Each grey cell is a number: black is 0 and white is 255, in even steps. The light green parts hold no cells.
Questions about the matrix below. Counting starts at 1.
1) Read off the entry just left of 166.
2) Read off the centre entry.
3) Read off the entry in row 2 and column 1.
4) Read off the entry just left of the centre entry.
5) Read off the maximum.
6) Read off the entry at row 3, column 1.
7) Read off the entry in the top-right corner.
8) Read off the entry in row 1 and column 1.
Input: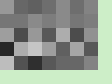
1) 96
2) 88
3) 118
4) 152
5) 197
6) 158
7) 131
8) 152

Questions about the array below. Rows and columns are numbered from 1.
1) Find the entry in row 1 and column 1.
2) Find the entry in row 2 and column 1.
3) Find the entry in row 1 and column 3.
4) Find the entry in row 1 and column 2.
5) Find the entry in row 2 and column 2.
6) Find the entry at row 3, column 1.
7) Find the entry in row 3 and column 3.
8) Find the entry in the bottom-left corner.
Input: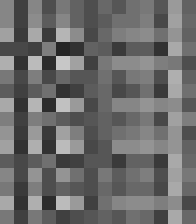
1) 134
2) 134
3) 134
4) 64
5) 64
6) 161
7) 169
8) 120

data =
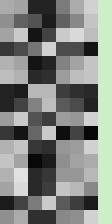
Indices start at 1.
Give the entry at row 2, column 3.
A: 83
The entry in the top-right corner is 209
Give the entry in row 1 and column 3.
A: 35
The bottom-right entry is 209
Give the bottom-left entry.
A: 143
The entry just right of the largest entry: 41
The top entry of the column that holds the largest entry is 163
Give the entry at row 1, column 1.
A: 171
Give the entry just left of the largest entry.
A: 177
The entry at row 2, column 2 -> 97
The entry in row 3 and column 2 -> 202
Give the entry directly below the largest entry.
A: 217
